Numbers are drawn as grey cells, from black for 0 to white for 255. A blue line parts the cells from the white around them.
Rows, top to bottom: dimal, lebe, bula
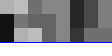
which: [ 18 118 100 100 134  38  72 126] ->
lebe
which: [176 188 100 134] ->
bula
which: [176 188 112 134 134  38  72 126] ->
dimal
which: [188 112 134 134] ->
dimal
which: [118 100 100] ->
lebe
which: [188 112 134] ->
dimal

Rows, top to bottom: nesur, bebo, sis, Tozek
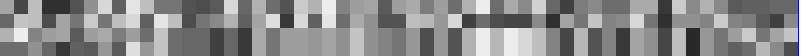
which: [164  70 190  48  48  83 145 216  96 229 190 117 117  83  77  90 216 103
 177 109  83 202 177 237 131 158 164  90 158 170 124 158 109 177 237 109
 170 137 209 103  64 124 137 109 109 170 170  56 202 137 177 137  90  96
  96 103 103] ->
nesur
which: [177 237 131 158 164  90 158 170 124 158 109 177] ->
nesur
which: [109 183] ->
Tozek
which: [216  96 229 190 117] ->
nesur
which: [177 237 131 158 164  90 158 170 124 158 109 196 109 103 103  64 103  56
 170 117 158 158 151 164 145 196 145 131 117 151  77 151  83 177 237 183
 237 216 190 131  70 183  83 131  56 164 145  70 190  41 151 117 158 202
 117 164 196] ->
sis
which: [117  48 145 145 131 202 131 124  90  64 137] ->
bebo

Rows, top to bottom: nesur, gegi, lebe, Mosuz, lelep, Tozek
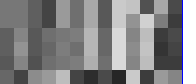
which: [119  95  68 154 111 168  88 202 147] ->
gegi
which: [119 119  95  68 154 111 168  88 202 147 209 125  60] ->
gegi
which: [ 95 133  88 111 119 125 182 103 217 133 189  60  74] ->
lebe

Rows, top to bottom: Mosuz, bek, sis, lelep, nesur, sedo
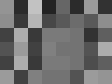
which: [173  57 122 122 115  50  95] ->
sis
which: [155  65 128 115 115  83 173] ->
lelep

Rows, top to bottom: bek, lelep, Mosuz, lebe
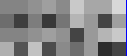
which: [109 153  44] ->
lebe
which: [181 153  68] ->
lelep

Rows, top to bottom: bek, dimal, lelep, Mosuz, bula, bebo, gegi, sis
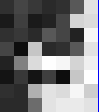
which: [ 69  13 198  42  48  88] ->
Mosuz
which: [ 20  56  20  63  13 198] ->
bebo
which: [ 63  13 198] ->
bebo
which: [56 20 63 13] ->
bebo
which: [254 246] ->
bula

